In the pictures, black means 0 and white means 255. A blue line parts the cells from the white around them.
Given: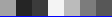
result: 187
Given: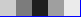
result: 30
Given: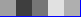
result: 118
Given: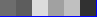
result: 161
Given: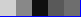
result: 15
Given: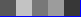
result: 120
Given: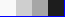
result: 207
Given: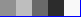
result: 106
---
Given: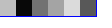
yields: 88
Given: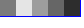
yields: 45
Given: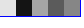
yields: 134
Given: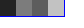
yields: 194
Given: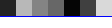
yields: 217
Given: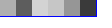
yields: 58
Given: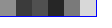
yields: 216
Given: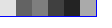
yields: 170
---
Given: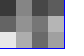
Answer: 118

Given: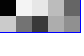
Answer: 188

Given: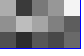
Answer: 128

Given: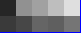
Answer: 190

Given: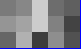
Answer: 129

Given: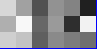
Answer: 46
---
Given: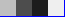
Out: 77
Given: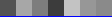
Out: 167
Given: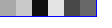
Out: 201
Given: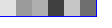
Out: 155
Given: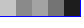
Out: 138
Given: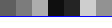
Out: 124
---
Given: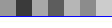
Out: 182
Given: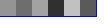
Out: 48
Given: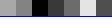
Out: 108
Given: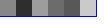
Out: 108
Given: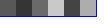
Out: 201
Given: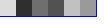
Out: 82
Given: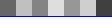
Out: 151
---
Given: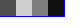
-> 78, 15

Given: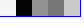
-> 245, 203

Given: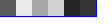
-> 93, 52

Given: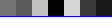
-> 115, 24

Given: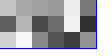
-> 196, 149

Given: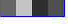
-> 102, 78

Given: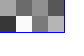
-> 166, 181

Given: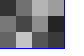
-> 51, 58

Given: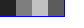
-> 35, 92

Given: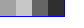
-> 162, 47
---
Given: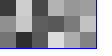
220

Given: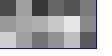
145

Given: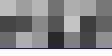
128

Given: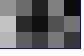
61

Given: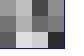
222

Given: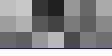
74

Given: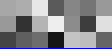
196

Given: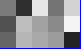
169

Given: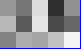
165
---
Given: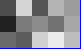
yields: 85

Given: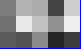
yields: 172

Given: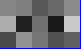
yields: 88

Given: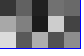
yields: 33

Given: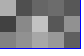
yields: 102

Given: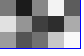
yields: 135

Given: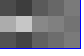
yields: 90
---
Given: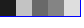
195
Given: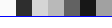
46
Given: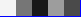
118
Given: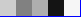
129
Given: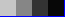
134
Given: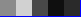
209
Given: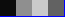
143
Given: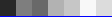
126
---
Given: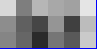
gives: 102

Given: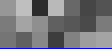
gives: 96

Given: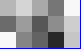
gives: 133

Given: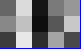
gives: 232

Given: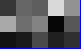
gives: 26

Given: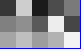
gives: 191
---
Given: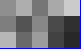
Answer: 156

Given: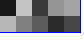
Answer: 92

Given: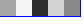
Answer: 46

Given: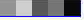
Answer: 89

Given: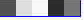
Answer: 249

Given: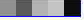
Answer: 177

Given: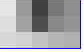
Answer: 194
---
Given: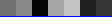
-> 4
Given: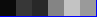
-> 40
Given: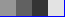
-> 52
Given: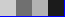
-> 178
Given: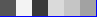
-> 57
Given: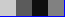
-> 15
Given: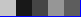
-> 69
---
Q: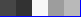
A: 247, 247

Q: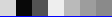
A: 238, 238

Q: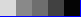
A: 110, 218

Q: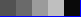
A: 155, 191

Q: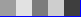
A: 124, 226

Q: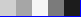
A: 246, 246

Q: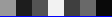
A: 242, 242

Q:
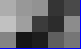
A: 59, 193
